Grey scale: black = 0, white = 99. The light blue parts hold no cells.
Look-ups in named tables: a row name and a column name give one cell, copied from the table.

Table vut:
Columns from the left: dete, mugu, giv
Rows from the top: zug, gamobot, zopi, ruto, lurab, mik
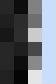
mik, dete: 13
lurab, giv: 53
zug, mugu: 5
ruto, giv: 28
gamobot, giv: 43
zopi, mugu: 18
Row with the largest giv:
mik

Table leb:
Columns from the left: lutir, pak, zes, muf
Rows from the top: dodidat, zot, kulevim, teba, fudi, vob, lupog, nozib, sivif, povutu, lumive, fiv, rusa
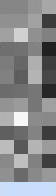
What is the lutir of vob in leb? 50
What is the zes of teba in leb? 51
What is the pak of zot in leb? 56
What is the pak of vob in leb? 36
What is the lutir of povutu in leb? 37
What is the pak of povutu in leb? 41
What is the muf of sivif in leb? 53
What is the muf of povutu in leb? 23
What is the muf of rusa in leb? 59
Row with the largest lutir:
lumive

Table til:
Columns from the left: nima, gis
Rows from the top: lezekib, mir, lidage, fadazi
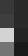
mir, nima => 24
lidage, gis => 14
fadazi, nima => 45
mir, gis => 16
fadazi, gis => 10
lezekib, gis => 16
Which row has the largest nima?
lidage

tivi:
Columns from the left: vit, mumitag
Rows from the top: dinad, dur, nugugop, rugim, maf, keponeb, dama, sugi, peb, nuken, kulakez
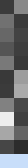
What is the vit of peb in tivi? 92
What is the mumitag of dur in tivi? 23
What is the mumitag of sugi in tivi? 28
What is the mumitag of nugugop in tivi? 26
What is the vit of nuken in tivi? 65
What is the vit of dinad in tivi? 23
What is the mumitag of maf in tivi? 22
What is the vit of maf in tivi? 47

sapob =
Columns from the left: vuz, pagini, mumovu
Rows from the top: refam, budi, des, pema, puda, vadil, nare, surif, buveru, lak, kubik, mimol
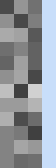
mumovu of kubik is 59
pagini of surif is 60
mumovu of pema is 38
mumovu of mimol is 43
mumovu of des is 34
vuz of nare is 74
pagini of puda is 62
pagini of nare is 25
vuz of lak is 51
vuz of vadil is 56
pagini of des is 63
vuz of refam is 29
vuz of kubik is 51
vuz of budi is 56
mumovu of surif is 70
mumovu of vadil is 28
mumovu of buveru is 42
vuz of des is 66
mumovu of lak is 25
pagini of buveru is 30

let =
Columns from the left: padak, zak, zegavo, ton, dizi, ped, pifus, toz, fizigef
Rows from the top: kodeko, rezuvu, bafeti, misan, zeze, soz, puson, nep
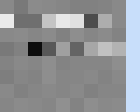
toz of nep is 53
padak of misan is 47
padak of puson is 53
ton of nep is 52
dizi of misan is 62
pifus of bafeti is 52
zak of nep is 54
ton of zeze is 55
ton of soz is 55
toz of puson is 52
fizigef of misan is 69
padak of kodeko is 53
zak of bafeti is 54
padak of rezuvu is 91
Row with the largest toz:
misan

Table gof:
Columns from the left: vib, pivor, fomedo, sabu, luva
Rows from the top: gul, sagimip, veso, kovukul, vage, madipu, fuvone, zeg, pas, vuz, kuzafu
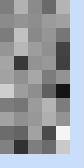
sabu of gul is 41
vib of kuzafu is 50
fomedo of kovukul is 61
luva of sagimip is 62
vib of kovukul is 58
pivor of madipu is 56
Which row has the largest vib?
fuvone

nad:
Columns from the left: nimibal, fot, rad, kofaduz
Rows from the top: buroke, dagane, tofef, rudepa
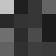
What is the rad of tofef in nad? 29
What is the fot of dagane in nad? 20
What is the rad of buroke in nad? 21
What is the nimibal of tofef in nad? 43
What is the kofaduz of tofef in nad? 11
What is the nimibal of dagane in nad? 16
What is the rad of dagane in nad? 21
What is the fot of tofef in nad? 17
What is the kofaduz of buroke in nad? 39
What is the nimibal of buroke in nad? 76
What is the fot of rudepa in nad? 19

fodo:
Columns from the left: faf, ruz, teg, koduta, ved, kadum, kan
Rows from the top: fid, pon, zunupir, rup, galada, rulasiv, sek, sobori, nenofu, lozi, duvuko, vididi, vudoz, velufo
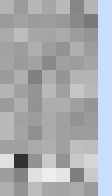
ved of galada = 62
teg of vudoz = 87
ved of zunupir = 66
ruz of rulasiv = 68
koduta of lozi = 66
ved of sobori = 67
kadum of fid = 52
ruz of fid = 60
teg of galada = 63
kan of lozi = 61
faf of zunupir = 66
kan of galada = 64
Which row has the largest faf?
vididi

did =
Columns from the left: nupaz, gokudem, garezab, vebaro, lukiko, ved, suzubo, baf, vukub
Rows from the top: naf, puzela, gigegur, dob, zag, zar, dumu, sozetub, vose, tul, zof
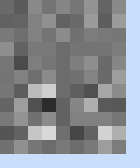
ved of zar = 44
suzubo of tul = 38
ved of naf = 46
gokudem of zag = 29
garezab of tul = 77
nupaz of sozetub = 39
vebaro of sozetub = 17
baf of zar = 41
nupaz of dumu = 46
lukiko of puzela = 38
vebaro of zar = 54
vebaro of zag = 46
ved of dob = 45
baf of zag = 41
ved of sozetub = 52
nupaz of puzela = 38
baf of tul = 82
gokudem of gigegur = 43
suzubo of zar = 51

